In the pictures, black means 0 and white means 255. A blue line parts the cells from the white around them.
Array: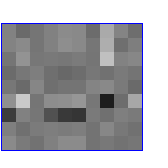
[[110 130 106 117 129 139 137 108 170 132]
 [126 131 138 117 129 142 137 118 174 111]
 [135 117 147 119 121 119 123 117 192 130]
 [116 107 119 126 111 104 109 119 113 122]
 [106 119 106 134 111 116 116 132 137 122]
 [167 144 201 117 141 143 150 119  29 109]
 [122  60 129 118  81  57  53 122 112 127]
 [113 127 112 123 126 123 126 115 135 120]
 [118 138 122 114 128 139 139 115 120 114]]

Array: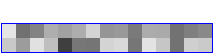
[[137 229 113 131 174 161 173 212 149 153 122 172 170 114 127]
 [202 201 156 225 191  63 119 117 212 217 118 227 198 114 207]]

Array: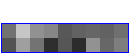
[[112 114 198 145 135  88  98 102  98]
 [126  83 159 115  46  86  44 146 103]]

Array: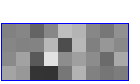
[[145 129 134 100 135 190 180 135 119]
 [137 134 130 131 184  77 184 128 151]
 [169 138 162  89 226 141 159 140 107]
 [125 164 152  52  51 119 179 129 118]]

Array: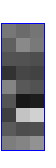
[[117 119 107]
 [121  96 137]
 [ 78  83  82]
 [ 66  50  70]
 [ 82 132  88]
 [ 29  84  23]
 [209  63 195]
 [ 79  90  77]
 [146 125 132]]

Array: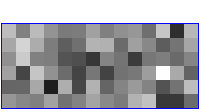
[[183 189 129 187 147 122 124 161 128 144 151 111 198  46]
 [166 167 212 172 125  94 112 179 177 107 160 136  93 116]
 [133 144 203 129 126  84  79  55 132 116  59 119 126 106]
 [ 99 161  69 197 146 108  68 119  67 114 120 157 254 169]
 [189 102 103 168  29 174  71 178 101 132 154 131  83 115]
 [108 150 135 128 162 114 131 164 137 123 178 193  56  56]]
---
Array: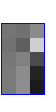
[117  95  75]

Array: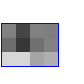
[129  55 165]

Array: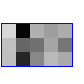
[215 102 136]

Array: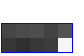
[70 47]

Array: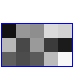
[18 72 90]

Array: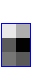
[232   2]
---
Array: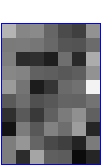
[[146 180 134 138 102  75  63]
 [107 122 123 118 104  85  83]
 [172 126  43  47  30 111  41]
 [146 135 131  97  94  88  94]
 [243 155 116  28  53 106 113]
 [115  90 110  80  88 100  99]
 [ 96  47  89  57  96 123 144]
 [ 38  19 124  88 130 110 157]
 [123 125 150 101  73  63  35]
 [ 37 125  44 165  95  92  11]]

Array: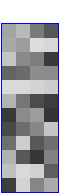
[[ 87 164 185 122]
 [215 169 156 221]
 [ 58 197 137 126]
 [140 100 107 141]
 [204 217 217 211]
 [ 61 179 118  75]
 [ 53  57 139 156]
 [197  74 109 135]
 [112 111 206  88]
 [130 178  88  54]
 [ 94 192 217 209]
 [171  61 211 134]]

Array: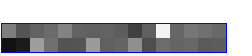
[[104 127  84  98 107 131  98  96  99  93  64  95 244 102 118 112]
 [ 93  17  27 157 111  83  84 154  95 100 143  77 108 101 103  90]]

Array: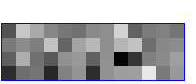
[[117  83 199 168 134 119 113 138 142 211  98 123 129]
 [141 122 140 127 194 100 164 184 142 181 195 110 136]
 [159  95 173 112  89 146 153  97 145   4  52 128 139]
 [153  44 110 117  39 129 148  45 146 158 159 232 122]]

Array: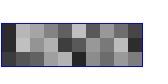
[[ 70  44 183 165 131  96 191  88 152 110]
 [ 45  44 192 148 177  62  89 152 121 188]
 [125  60  85  98 159 179  37 140 108 153]]

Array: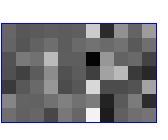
[[156 102  87  90  94  92  95 203  43 145 100]
 [111 100  85  98 110  92 106 114 106 114  89]
 [ 67  82 121 113 186  94  94   4 151  99 105]
 [ 40  80  65  92 140  81  92  63 162 185  58]
 [163  58  88 105 151  76  87 216  76  76  83]
 [ 44 133  99  98 113 128 113 124  35  90 123]
 [116 111  97 102  71 120 102 243  28  96 111]]

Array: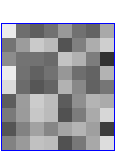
[[169 235 110  94 113 153 113  99]
 [207 116 156 202 187  83 128 173]
 [ 49 140 115 114 106 195 177 125]
 [179 236 113  97 114 151 110  99]
 [118 218 107  86 100 178 136  98]
 [171  93 156 204 188  92 143 180]
 [215 122 155 199 187  81 124 170]
 [ 61  85 130 162 134 164 180 159]
 [221 130 154 193 188  81 120 168]]

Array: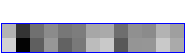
[[159 179  52 112 139 119 125 167 170 110 144 139 179]
 [170 210   3  95 151  98 121 188 201  88 149 150 201]]

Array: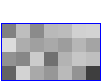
[[211 129 190 139 185 188 209]
 [164 220 173 160 169 157 182]
 [191 146 135 203 112 179 198]
 [ 62  99 211 169 151 186 147]]
